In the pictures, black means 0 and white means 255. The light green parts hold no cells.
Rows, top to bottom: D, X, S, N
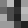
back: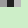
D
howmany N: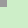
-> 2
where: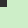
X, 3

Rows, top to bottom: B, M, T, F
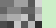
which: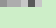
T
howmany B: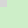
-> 1
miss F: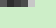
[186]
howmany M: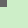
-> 3
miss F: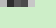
[62]
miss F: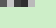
[76]

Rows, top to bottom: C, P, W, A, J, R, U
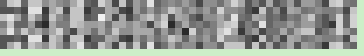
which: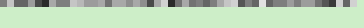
A
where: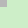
A, 12
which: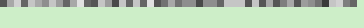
U

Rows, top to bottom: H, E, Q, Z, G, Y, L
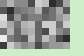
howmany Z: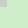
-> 4
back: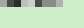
H
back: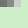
G
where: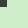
L, 1

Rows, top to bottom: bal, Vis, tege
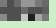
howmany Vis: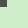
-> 5
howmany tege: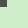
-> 2
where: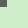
Vis, 7

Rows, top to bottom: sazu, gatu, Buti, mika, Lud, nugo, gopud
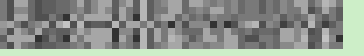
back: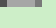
Buti
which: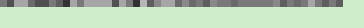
Buti
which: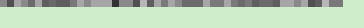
Lud
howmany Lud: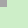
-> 13
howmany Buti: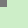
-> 16
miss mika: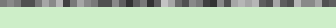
[152]

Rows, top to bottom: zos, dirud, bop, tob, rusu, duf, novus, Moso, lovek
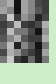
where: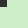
tob, 5
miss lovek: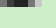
[103]

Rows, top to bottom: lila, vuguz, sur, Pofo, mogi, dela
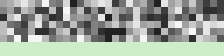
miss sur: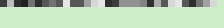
[73]
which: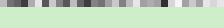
Pofo

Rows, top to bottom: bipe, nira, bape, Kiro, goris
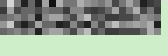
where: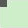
bape, 14
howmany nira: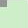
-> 0
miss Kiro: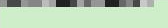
[45]

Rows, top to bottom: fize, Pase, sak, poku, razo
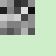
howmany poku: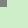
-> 2
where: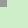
poku, 4
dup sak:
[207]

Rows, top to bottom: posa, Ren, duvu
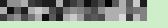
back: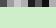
duvu
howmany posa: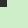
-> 2
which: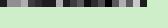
posa
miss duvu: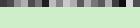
[159]
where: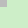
duvu, 20
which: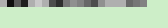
Ren

